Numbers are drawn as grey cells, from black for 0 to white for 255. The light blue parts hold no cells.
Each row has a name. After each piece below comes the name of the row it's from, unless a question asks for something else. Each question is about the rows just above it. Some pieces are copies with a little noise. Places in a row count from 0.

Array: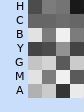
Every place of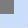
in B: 1 3
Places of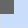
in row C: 0 1 3
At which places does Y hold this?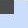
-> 1
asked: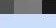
H
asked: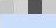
G

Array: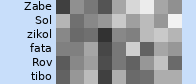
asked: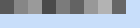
Rov
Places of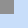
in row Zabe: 1 8
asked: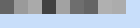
tibo
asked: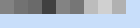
zikol

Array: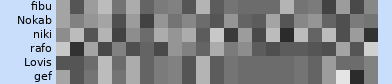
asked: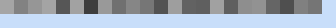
Nokab
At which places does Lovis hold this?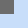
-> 2 4 13 14 15 16 20 21
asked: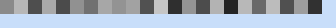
niki
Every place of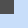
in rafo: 5 15 19

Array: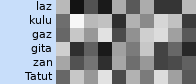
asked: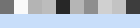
kulu
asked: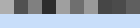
zan
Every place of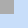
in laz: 4 6
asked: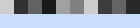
gita

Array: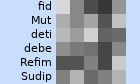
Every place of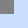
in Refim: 2
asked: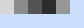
fid
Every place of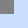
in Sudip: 0 3

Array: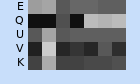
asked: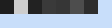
V
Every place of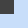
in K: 0 2 3
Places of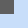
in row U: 3 4 5 6
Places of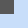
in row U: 0 2
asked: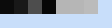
Q
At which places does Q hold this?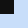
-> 0 1 3

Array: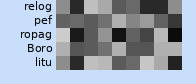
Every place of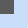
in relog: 4
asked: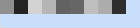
litu
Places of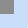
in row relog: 0 8
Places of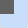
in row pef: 0 7
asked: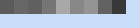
pef
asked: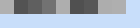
Boro
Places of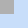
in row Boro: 0 4 7 8

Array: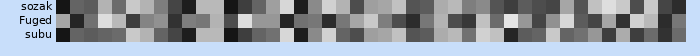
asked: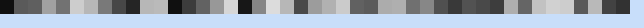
sozak
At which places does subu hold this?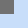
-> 15 29 37
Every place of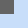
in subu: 1 3 7 14 20 34 36

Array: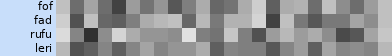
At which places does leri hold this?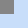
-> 3 5 7 12 16 20 22
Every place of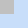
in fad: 2 8 16 23
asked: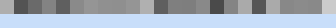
leri
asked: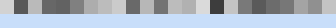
fad
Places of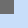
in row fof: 1 3 18 21

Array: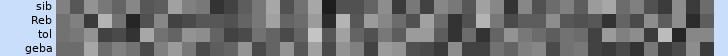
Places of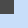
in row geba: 6 10 14 19 26 35 40 44
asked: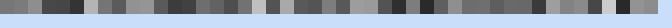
tol
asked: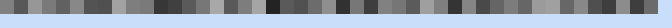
sib

